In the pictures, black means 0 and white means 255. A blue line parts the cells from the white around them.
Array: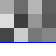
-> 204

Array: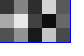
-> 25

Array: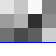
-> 75

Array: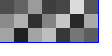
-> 55

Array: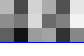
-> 163

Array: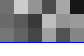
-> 161

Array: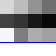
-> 126
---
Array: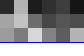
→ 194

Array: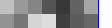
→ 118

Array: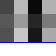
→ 154

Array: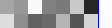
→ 143

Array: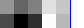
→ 1

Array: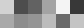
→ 141

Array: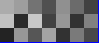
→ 42

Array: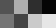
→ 68
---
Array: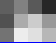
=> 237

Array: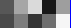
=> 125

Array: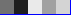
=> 30

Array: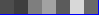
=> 62

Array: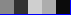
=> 49

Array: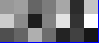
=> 101

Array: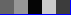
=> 150

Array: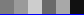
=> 154

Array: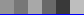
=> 119
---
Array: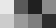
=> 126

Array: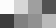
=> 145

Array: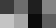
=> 11

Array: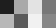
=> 241

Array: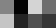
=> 80

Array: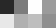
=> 190

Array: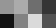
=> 218
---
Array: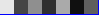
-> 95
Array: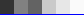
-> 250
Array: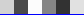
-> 225
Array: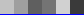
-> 58
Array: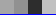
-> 193
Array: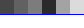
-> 219
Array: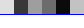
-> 194
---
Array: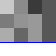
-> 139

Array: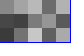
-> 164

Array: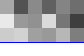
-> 82

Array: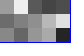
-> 238

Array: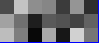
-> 195

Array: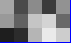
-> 74
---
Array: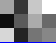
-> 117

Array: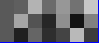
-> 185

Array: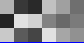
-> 166

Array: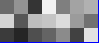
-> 65

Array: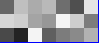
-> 138

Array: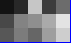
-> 158

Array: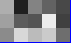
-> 203

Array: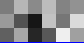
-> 239

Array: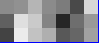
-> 102
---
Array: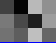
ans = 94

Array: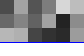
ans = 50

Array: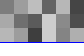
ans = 205

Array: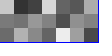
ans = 237

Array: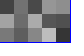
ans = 135

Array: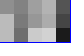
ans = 203

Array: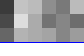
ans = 164

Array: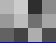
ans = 68

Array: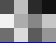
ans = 219
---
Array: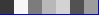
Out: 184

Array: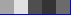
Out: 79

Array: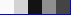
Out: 19

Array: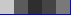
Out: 46

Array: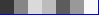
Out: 188

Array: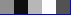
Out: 183

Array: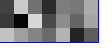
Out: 73

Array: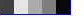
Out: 170

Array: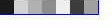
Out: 141
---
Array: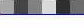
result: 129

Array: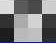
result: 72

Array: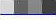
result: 135

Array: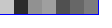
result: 145

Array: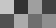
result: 159

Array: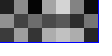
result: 4

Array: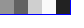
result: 207

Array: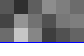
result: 94

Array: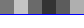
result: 106
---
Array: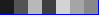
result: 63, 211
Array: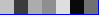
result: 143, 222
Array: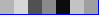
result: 138, 215
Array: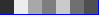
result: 126, 237
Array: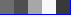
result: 167, 248
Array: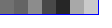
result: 72, 202
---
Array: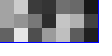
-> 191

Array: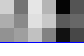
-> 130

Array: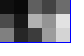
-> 60

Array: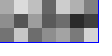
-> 163

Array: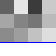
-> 158

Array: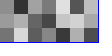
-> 57
